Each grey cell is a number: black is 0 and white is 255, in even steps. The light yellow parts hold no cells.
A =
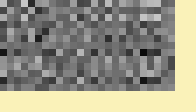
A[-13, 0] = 187
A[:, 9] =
[93, 130, 97, 100, 106, 145, 125, 96, 94, 112, 130, 98, 109]
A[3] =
[66, 107, 74, 121, 99, 107, 88, 82, 142, 100, 103, 148, 103, 82, 117, 102, 114, 110, 79, 129, 61, 95, 88, 122, 131]
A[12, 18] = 98
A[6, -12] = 116
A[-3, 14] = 98
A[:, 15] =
[186, 73, 183, 102, 129, 47, 100, 78, 168, 142, 122, 86, 125]
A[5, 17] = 70
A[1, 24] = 146
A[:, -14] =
[69, 115, 60, 148, 102, 115, 105, 181, 98, 87, 69, 174, 99]
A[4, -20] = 93
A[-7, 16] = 113
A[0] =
[187, 79, 94, 198, 41, 147, 155, 118, 99, 93, 157, 69, 75, 167, 87, 186, 103, 165, 143, 119, 171, 184, 187, 96, 107]
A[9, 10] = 121
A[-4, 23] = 119
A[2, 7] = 137
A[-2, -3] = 57
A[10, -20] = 96
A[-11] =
[170, 116, 99, 188, 80, 117, 120, 137, 99, 97, 170, 60, 101, 169, 81, 183, 108, 178, 127, 104, 196, 169, 198, 114, 123]
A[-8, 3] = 63
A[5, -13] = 159
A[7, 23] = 129
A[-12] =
[72, 156, 109, 78, 165, 50, 84, 137, 122, 130, 112, 115, 154, 98, 115, 73, 124, 97, 97, 92, 116, 96, 87, 129, 146]
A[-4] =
[148, 131, 169, 98, 144, 154, 98, 129, 79, 112, 121, 87, 120, 138, 113, 142, 109, 135, 124, 103, 166, 91, 152, 119, 73]
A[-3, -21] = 92
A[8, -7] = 109
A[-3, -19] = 172
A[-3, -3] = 139
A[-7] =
[124, 108, 118, 106, 113, 100, 136, 125, 106, 125, 110, 105, 117, 116, 113, 100, 113, 100, 130, 107, 118, 127, 107, 105, 114]
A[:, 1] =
[79, 156, 116, 107, 169, 147, 108, 109, 116, 131, 98, 103, 140]
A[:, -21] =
[41, 165, 80, 99, 164, 163, 113, 109, 114, 144, 92, 107, 127]
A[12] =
[103, 140, 100, 128, 127, 84, 86, 128, 117, 109, 135, 99, 128, 122, 101, 125, 116, 137, 98, 103, 142, 118, 135, 127, 136]

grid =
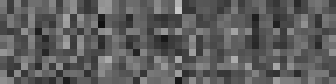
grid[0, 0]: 124
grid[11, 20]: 141
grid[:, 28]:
[86, 90, 64, 69, 130, 61, 63, 58, 104, 136, 100, 89]
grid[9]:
[81, 64, 58, 146, 84, 45, 124, 60, 143, 54, 74, 69, 112, 64, 135, 128, 89, 69, 117, 130, 101, 80, 109, 151, 106, 78, 100, 106, 136, 127, 86, 123, 119, 126, 103, 153, 69, 73, 84, 166, 77, 142, 106, 102, 108, 89, 73, 82]
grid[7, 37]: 81
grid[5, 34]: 102
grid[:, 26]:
[57, 54, 114, 122, 94, 81, 93, 65, 65, 100, 47, 85]
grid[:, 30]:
[82, 81, 73, 83, 85, 77, 73, 89, 85, 86, 83, 91]
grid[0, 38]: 67
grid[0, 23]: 103
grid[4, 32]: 125
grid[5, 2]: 77
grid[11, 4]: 76
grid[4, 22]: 117
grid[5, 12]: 82
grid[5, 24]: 59
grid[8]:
[91, 66, 102, 130, 118, 74, 111, 130, 97, 98, 136, 66, 81, 59, 147, 171, 112, 86, 127, 113, 99, 71, 143, 119, 84, 168, 65, 70, 104, 108, 85, 73, 113, 172, 89, 95, 70, 103, 88, 89, 64, 117, 75, 77, 94, 109, 86, 82]
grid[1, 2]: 112
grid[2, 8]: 110
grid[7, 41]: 106
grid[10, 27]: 62
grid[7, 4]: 104
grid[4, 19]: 124
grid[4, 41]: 137
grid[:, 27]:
[72, 53, 114, 109, 88, 143, 131, 159, 70, 106, 62, 140]
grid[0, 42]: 41
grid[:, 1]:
[61, 59, 120, 122, 59, 126, 121, 134, 66, 64, 51, 131]
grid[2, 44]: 88
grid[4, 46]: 67
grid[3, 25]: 65
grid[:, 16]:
[108, 109, 91, 81, 101, 122, 111, 117, 112, 89, 98, 95]
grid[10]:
[128, 51, 139, 56, 97, 128, 99, 110, 49, 106, 111, 106, 49, 86, 140, 110, 98, 85, 83, 112, 55, 120, 116, 112, 99, 157, 47, 62, 100, 66, 83, 56, 55, 80, 76, 97, 129, 92, 57, 51, 94, 86, 44, 83, 120, 120, 121, 67]
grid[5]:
[117, 126, 77, 71, 131, 75, 39, 80, 104, 148, 62, 139, 82, 98, 47, 89, 122, 106, 58, 67, 106, 78, 51, 25, 59, 64, 81, 143, 61, 102, 77, 76, 122, 94, 102, 67, 44, 77, 97, 84, 63, 87, 113, 104, 78, 56, 104, 135]
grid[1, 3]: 98
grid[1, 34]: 75

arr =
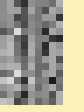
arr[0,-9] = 141
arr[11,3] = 49
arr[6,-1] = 148
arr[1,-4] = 119
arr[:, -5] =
[143, 164, 132, 138, 138, 159, 169, 174, 153, 174, 143, 196, 164, 148, 159]
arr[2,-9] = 141
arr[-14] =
[141, 161, 160, 84, 164, 119, 79, 167, 148]
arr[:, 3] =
[49, 84, 84, 75, 120, 66, 57, 75, 102, 111, 138, 49, 120, 40, 102]
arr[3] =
[132, 146, 115, 75, 138, 125, 104, 125, 175]
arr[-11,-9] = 88
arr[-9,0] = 158
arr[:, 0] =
[141, 141, 141, 132, 88, 158, 158, 175, 149, 167, 106, 193, 149, 114, 193]
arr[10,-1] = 94
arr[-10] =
[158, 176, 100, 66, 159, 125, 129, 55, 40]
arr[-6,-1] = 135
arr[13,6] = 142
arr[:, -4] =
[131, 119, 119, 125, 116, 125, 125, 116, 113, 108, 108, 122, 108, 136, 105]
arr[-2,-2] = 83
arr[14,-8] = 184
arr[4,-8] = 116
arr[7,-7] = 115
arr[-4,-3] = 129
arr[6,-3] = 42
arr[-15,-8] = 161
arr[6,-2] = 167
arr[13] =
[114, 154, 115, 40, 148, 136, 142, 83, 175]
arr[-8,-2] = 167
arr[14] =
[193, 184, 70, 102, 159, 105, 129, 97, 175]
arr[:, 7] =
[111, 167, 153, 125, 167, 55, 167, 167, 167, 167, 167, 27, 167, 83, 97]

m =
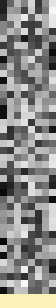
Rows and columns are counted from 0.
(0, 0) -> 34
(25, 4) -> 186
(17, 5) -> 183
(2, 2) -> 193
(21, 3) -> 178
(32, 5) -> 66
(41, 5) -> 92
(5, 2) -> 108
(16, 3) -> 213
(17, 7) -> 143
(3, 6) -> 177
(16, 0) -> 16
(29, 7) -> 219
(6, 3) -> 198
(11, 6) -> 104
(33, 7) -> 45
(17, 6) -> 179
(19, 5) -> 219
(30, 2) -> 198
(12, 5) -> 81
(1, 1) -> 157
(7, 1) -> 75
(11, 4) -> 68
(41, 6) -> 156
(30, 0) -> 151
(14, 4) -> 77
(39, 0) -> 97
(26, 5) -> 95
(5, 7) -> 148
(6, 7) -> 43
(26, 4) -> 223
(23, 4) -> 187
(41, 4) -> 97
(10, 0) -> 209
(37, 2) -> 99
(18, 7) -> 21
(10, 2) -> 98

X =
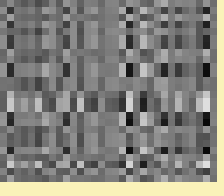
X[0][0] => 107
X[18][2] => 104
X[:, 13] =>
[124, 150, 107, 150, 140, 150, 150, 108, 125, 150, 150, 135, 137, 90, 64, 67, 150, 150, 124, 145, 143, 149, 114, 64, 148, 109]
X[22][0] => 104
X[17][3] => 134
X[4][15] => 135
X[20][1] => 94
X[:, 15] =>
[131, 126, 123, 125, 135, 126, 126, 123, 131, 121, 120, 135, 135, 112, 94, 96, 123, 118, 131, 134, 135, 118, 126, 94, 132, 124]
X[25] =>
[102, 157, 110, 102, 106, 99, 89, 116, 105, 159, 117, 119, 116, 109, 111, 124, 124, 90, 170, 134, 83, 96, 139, 173, 123, 150, 132, 127, 124, 172, 111]
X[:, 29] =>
[147, 34, 175, 31, 102, 37, 34, 174, 145, 16, 13, 121, 115, 197, 222, 222, 23, 9, 146, 81, 90, 9, 165, 222, 63, 172]
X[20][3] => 86
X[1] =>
[141, 55, 119, 114, 126, 102, 151, 141, 109, 68, 139, 86, 136, 150, 115, 126, 129, 169, 42, 111, 183, 140, 118, 67, 118, 70, 105, 121, 86, 34, 124]
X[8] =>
[108, 135, 104, 88, 104, 75, 94, 129, 90, 147, 130, 96, 127, 125, 104, 131, 133, 108, 145, 138, 107, 97, 150, 169, 125, 134, 129, 133, 103, 145, 110]
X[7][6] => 89
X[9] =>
[148, 43, 126, 128, 134, 121, 165, 138, 122, 51, 136, 94, 133, 150, 122, 121, 123, 178, 23, 102, 194, 152, 104, 39, 115, 58, 99, 115, 90, 16, 128]
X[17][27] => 112
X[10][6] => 167
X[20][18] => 96
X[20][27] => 134
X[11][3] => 83
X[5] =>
[141, 57, 118, 112, 125, 100, 149, 141, 108, 70, 140, 85, 136, 150, 115, 126, 130, 168, 43, 112, 183, 139, 120, 69, 118, 71, 106, 122, 86, 37, 123]
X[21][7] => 137
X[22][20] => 90
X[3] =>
[143, 53, 120, 116, 128, 106, 153, 140, 112, 65, 139, 87, 136, 150, 117, 125, 128, 171, 38, 109, 186, 142, 115, 61, 117, 67, 104, 120, 87, 31, 125]
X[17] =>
[150, 38, 129, 134, 135, 130, 168, 137, 127, 45, 134, 97, 132, 150, 124, 118, 121, 180, 16, 98, 197, 154, 97, 28, 113, 54, 97, 112, 93, 9, 129]
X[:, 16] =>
[132, 129, 122, 128, 138, 130, 129, 123, 133, 123, 123, 137, 138, 110, 88, 90, 126, 121, 132, 138, 138, 121, 126, 88, 135, 124]
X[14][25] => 180
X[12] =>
[115, 112, 103, 83, 105, 66, 104, 138, 85, 130, 138, 82, 134, 137, 102, 135, 138, 127, 118, 136, 130, 103, 151, 153, 125, 116, 125, 135, 90, 115, 111]
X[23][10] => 74
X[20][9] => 113
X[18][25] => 135
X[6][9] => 67
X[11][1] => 116

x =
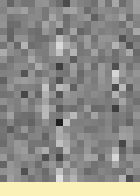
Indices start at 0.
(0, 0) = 136
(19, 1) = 133
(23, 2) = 138
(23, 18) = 120
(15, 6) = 183
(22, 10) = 145
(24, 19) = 136
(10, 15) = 130
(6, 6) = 127
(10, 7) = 141
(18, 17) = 152
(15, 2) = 127
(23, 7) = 151
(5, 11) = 135
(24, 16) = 117
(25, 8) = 221
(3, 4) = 143
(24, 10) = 162
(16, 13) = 163
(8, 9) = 140
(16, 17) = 125
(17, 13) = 125
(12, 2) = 126
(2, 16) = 140
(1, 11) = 141
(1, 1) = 151
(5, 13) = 115
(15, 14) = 108
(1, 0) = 130
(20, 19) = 117
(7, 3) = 116
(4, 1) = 101
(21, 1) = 129
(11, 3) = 157
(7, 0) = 171
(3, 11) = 131
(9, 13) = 109
